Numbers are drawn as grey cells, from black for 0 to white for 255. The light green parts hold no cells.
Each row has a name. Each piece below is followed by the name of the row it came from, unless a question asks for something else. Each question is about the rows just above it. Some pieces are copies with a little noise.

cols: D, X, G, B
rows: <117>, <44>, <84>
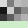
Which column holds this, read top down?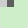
X
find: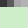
<84>
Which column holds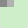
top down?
B
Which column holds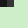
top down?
D
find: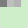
<117>

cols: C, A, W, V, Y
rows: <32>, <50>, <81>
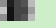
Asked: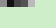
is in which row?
<81>
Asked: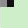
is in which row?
<81>
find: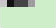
<50>

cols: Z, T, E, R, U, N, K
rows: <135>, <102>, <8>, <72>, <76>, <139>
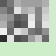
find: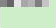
<102>
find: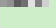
<8>
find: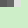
<8>
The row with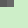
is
<8>
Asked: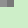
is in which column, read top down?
T
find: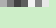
<72>

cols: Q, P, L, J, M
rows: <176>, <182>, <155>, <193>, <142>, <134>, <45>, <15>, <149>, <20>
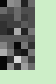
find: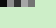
<20>
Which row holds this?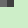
<155>
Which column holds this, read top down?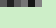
J

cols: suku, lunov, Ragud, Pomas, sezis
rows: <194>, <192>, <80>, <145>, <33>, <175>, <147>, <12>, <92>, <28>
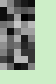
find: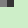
<194>
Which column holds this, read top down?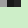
Pomas
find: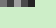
<12>

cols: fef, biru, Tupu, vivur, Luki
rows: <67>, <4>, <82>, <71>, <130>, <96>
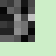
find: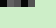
<4>
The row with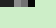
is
<130>
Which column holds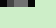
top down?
vivur

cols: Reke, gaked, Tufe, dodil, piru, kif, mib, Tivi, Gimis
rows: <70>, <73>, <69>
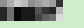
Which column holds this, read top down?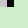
Tufe
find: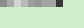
<70>

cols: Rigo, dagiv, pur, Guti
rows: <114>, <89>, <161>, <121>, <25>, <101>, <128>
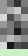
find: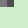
<121>
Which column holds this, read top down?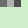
dagiv

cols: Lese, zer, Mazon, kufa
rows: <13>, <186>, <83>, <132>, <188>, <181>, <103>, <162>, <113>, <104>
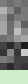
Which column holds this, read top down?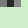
zer
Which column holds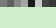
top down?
kufa
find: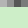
<186>
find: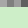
<132>
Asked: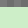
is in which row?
<13>

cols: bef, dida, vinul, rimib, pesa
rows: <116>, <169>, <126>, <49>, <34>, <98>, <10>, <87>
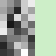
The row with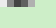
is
<34>
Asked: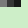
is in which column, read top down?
dida
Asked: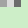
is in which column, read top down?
pesa
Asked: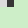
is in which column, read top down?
vinul

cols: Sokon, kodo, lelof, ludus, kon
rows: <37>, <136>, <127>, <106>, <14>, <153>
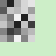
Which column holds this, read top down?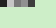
kodo
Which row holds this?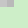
<136>
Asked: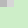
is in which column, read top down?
kon

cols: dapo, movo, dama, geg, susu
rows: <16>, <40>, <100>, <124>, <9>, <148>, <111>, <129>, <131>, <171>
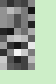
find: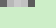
<148>
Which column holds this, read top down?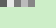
susu
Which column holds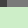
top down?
geg
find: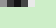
<111>

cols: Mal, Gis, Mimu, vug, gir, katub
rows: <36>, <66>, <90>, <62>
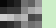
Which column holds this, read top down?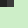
Mimu
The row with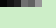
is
<36>
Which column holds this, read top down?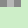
vug
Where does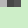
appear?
<90>
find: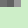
<36>

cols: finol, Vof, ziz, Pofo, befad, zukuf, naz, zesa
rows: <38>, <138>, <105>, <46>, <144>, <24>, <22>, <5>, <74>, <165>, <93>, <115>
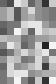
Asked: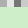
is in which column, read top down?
Vof
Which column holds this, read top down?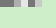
Vof
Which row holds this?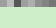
<105>
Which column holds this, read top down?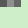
finol
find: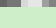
<46>

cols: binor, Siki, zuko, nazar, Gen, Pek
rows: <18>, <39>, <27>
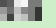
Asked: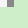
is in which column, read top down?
nazar
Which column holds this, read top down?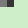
Pek
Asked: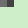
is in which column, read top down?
Siki
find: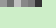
<39>

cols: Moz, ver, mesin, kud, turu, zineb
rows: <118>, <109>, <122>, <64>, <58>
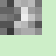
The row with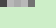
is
<118>
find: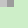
<122>

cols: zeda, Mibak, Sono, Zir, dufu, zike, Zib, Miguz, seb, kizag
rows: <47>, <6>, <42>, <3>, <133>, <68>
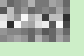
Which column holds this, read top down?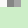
Sono
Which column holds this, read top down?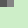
Zib

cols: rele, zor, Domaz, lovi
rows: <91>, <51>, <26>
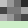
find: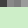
<51>
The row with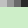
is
<91>

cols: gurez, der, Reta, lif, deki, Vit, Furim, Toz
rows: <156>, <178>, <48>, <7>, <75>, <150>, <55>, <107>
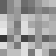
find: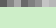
<156>
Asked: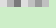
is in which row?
<55>
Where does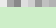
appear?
<75>
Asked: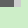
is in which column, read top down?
gurez
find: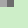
<156>
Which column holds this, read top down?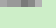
Reta

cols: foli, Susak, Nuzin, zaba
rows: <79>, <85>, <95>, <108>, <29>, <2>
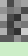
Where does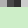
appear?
<29>
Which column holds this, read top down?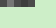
Susak
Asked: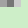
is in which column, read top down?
zaba
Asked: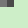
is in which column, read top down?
Susak
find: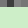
<108>

